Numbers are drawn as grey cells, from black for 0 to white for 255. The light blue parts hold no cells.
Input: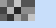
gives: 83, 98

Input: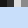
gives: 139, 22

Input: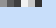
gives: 51, 147

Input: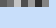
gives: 131, 92

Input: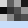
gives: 26, 203

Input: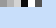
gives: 83, 153

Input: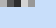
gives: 152, 179
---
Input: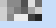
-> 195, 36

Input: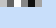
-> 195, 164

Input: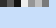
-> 47, 122

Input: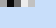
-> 166, 193

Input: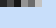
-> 38, 195

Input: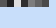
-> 86, 74
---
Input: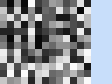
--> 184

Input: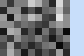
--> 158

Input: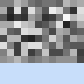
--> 144

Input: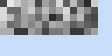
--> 121

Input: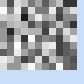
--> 106

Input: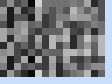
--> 42

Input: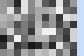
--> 168
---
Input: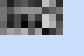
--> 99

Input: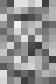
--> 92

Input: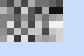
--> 209

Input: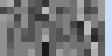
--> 97

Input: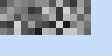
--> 102

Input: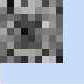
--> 31
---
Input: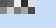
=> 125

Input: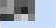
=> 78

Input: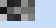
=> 140

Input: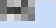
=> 55

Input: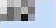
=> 142

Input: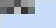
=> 191
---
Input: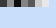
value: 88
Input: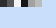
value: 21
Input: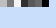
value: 89
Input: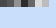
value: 103
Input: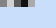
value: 90
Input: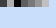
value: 121
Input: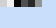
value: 79
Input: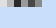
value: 154
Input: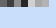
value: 208
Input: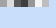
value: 151
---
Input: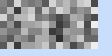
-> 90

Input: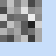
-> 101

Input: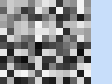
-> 56

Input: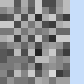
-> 104

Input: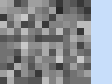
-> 71

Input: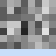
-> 92
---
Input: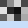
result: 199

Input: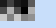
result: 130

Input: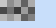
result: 157

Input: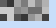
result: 203

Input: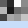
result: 168

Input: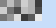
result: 149
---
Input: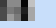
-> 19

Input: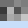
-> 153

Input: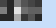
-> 84

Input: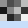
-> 90

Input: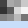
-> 185

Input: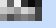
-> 111

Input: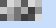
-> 78

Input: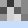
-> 222
